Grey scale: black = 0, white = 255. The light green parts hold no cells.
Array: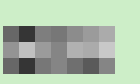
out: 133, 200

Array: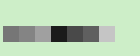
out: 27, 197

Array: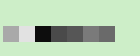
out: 74, 226

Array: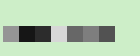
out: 215, 215

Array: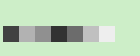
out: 50, 238

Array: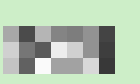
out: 237, 250

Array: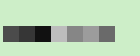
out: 189, 189

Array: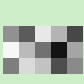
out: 113, 247
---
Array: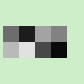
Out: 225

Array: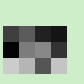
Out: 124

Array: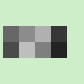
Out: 190

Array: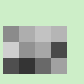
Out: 146

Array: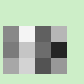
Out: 197

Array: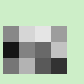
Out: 130

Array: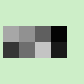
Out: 110

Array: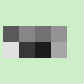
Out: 56
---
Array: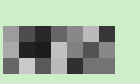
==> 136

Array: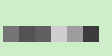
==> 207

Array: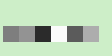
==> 251

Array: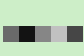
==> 134

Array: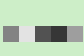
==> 82

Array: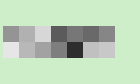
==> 119

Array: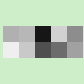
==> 22

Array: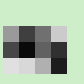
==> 63
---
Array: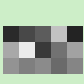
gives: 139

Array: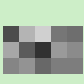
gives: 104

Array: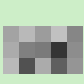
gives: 171

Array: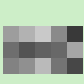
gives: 186

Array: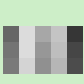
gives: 144

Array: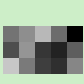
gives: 62

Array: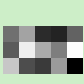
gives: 58
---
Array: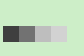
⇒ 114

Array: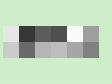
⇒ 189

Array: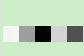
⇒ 3

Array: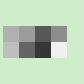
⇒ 101

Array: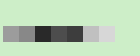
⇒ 61

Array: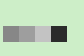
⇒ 158

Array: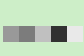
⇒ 192

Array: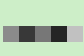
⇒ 119

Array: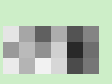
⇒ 215
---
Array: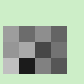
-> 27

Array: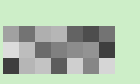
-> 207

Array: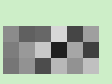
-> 184

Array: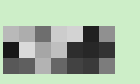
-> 66

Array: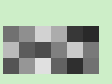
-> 98

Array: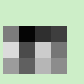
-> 96

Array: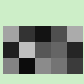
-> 139

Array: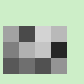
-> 111
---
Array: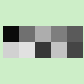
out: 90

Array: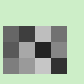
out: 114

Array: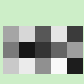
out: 59

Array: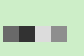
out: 142

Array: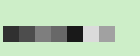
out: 161

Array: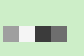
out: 110
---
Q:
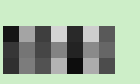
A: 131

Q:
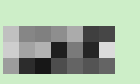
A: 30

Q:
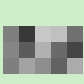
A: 177

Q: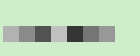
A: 192

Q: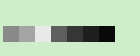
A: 95

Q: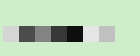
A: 56
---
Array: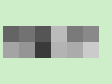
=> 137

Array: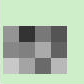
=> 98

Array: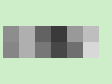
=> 190

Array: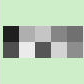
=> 112

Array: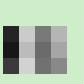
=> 166

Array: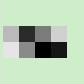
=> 208

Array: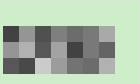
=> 100
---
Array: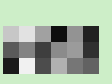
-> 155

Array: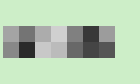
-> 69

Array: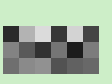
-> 28

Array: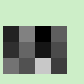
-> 21

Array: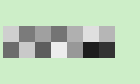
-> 29

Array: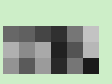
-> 83

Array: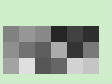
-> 52
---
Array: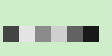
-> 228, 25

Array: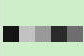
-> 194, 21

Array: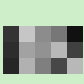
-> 198, 17

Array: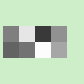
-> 252, 57

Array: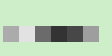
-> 226, 51

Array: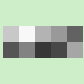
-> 248, 55

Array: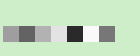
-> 249, 42
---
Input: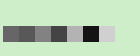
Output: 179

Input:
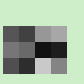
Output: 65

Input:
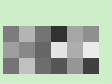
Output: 50

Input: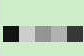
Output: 148

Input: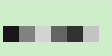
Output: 100

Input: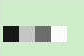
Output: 197
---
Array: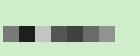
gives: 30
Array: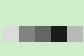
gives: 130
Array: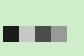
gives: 199
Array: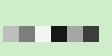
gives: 125
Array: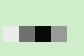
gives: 112
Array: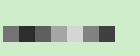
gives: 45
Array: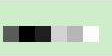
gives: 1
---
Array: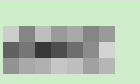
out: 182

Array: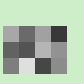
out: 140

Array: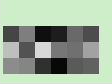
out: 97

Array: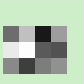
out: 145

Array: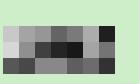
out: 50

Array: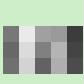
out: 76
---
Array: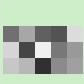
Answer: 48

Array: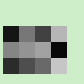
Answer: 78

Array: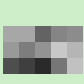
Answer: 42

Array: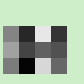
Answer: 4

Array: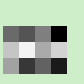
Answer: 55

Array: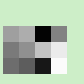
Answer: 93

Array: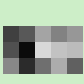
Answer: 111

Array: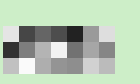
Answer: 142
